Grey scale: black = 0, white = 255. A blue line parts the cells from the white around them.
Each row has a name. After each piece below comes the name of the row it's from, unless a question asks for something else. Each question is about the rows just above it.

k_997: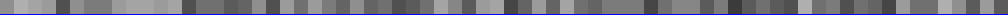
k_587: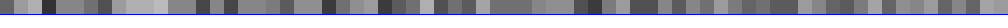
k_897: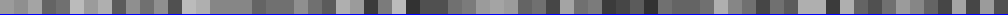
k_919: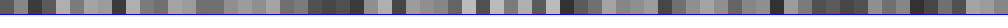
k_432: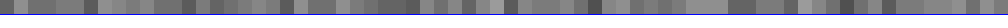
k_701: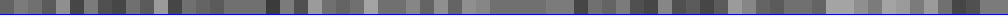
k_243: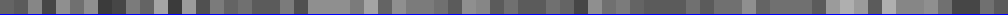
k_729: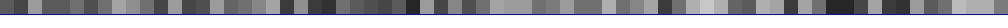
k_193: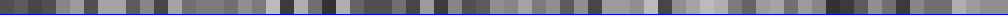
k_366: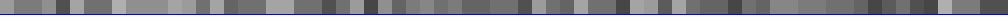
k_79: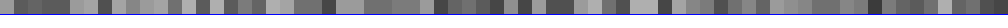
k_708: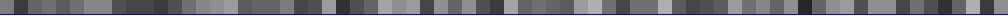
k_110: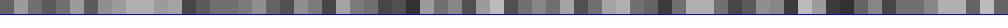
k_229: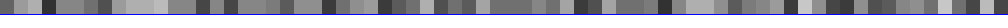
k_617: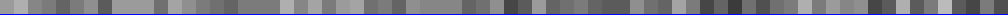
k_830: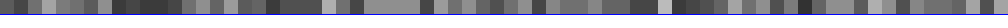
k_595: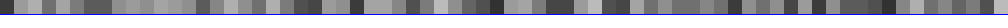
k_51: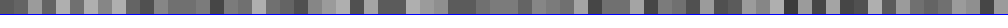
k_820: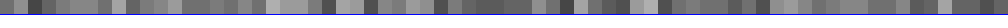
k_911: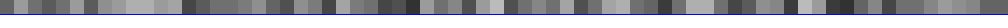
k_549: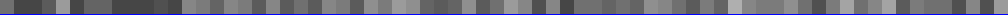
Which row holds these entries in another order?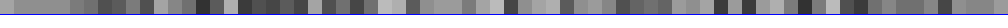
k_193
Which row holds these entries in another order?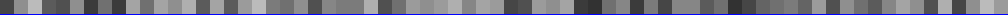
k_193
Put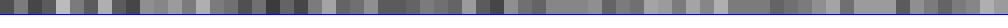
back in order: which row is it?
k_617
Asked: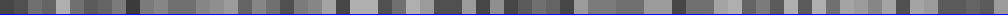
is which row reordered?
k_79
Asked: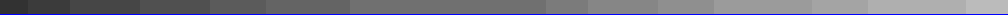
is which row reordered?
k_110

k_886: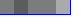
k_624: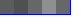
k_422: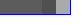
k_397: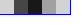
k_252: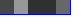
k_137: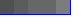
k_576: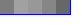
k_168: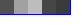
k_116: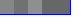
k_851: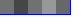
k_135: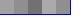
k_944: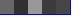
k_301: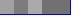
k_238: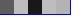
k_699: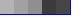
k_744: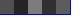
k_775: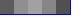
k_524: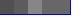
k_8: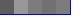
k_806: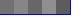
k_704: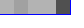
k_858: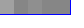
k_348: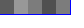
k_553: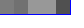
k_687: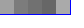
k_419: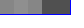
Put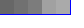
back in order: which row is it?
k_687
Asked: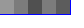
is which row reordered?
k_348
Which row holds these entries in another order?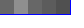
k_624
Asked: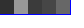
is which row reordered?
k_944
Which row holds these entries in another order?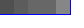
k_524
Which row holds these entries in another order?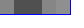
k_419

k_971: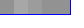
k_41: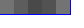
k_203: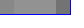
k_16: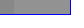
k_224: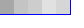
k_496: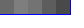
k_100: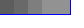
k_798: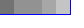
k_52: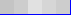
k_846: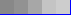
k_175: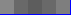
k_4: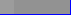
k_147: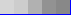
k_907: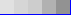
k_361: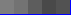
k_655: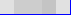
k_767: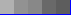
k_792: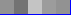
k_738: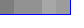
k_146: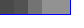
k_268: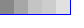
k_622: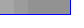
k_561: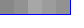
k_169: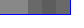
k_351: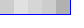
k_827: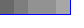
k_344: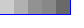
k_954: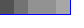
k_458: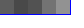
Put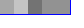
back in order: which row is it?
k_798
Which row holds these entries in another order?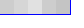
k_52
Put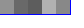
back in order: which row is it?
k_767

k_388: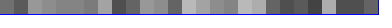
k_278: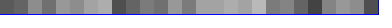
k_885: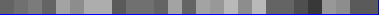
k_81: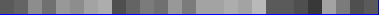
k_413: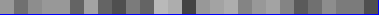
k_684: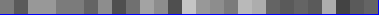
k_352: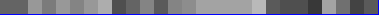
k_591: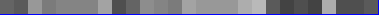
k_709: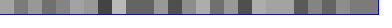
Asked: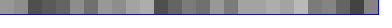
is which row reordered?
k_278
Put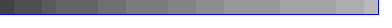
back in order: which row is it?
k_709

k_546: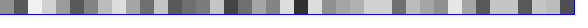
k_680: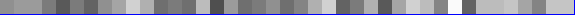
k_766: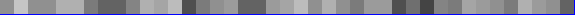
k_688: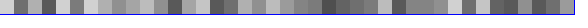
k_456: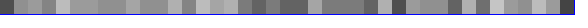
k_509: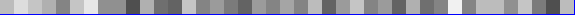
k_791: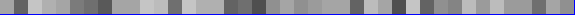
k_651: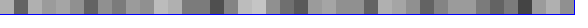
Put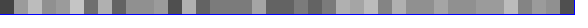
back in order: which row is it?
k_456
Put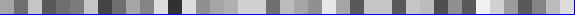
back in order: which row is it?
k_546
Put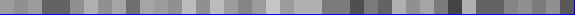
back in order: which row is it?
k_651
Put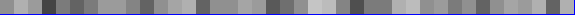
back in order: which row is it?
k_651
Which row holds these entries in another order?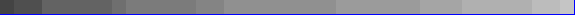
k_766
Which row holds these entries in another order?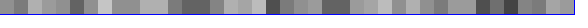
k_766
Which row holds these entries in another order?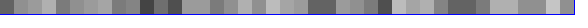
k_766

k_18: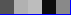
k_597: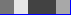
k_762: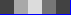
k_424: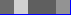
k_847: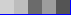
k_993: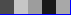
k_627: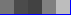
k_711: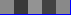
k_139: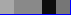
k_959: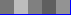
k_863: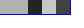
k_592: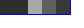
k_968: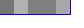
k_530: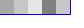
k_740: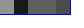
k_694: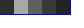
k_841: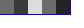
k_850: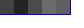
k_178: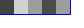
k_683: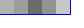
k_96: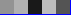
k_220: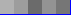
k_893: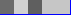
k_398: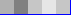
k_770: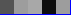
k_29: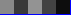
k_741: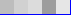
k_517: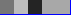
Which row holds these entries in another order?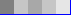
k_530
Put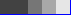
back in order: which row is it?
k_597
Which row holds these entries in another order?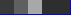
k_592
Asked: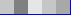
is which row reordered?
k_530

